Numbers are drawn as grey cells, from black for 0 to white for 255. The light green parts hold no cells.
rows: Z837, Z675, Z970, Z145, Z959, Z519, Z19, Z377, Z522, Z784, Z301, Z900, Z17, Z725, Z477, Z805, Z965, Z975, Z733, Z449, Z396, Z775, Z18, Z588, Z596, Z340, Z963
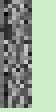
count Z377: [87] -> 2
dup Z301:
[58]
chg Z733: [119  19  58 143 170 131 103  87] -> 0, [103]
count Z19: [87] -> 3
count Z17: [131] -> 1

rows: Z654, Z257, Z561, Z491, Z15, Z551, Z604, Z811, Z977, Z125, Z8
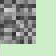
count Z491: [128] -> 4
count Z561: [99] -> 1

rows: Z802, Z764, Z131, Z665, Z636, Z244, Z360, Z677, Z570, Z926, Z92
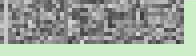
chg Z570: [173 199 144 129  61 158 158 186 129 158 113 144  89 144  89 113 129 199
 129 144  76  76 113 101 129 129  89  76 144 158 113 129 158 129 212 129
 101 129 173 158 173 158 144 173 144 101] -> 2, [129]
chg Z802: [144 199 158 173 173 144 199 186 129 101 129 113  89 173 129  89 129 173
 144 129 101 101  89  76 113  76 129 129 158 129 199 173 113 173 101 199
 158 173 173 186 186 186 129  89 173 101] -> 3, [158]
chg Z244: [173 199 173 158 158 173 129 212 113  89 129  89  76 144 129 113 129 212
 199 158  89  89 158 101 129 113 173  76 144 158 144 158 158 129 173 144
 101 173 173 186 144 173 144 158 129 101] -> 8, [129]

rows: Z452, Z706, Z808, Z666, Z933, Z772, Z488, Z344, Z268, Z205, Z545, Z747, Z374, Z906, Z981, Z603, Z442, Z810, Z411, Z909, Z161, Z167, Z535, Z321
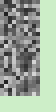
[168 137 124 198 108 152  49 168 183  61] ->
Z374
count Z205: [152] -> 3
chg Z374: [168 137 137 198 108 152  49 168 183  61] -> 2, [124]

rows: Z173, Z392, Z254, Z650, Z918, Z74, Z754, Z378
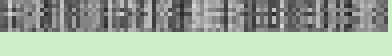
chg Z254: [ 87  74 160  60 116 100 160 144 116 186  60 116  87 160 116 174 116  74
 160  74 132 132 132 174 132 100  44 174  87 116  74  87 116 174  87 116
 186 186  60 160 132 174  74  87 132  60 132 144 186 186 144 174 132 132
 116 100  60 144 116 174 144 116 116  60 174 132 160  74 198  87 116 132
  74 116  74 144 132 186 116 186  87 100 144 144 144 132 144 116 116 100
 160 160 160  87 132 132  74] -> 23, [160]
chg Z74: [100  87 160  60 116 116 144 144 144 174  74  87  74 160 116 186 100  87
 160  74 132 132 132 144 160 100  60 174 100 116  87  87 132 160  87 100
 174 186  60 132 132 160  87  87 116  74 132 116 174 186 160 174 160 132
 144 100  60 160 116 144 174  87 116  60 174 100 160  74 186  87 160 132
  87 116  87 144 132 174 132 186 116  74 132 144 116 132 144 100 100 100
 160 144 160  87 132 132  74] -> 48, [160]
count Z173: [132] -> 10
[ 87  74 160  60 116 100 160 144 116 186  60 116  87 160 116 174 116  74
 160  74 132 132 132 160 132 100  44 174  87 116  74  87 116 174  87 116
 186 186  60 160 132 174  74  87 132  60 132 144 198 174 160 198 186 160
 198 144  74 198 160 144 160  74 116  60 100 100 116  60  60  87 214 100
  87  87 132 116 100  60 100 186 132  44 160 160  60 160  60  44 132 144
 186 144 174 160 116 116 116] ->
Z754
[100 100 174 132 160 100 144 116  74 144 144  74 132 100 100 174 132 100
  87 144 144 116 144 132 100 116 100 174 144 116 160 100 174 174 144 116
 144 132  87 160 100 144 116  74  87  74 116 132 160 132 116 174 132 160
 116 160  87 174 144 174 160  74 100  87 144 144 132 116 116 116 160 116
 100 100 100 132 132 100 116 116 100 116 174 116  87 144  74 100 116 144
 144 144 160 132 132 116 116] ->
Z378

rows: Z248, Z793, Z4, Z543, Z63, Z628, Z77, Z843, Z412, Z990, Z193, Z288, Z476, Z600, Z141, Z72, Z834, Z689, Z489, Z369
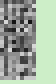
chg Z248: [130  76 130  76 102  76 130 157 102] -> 1, [62]
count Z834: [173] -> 2
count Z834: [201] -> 0
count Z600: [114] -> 3
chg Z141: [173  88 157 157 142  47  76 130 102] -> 5, [62]
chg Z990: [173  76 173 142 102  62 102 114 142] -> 8, [130]
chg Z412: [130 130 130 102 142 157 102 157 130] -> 6, [114]

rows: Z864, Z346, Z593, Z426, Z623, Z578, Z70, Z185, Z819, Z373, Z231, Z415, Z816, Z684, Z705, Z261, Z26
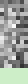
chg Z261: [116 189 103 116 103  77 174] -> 4, [116]
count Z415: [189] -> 3
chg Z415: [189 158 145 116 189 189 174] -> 2, [158]
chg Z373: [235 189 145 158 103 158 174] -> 5, [174]
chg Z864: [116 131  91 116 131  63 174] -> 5, [77]
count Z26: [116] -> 1
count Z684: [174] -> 3

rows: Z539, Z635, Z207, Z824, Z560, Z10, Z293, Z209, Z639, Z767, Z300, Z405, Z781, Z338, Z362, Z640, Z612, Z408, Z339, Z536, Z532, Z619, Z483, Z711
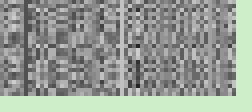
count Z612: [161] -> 11
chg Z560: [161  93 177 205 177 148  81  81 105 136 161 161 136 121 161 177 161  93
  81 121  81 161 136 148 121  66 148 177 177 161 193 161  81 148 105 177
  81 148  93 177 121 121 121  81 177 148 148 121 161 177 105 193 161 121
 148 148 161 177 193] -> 17, [105]
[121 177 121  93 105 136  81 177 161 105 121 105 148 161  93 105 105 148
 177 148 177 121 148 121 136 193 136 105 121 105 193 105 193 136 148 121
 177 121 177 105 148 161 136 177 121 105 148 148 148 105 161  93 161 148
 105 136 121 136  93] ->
Z300
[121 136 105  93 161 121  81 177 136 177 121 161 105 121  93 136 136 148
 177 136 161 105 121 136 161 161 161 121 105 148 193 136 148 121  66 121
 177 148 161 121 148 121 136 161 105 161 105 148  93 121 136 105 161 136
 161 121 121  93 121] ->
Z612
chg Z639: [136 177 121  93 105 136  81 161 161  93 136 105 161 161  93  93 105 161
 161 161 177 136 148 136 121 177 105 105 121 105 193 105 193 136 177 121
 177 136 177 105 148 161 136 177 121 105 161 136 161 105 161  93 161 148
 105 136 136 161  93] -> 17, [148]
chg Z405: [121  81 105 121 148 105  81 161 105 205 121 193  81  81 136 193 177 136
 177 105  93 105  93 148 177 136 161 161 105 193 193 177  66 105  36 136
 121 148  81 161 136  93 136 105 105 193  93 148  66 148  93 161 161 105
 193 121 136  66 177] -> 4, [161]
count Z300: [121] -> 10

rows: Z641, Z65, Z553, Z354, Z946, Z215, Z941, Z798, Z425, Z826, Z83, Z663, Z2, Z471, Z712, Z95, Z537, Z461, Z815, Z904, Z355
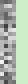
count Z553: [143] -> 3
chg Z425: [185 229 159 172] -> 1, [215]
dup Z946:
[143]
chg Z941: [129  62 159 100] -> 2, [172]

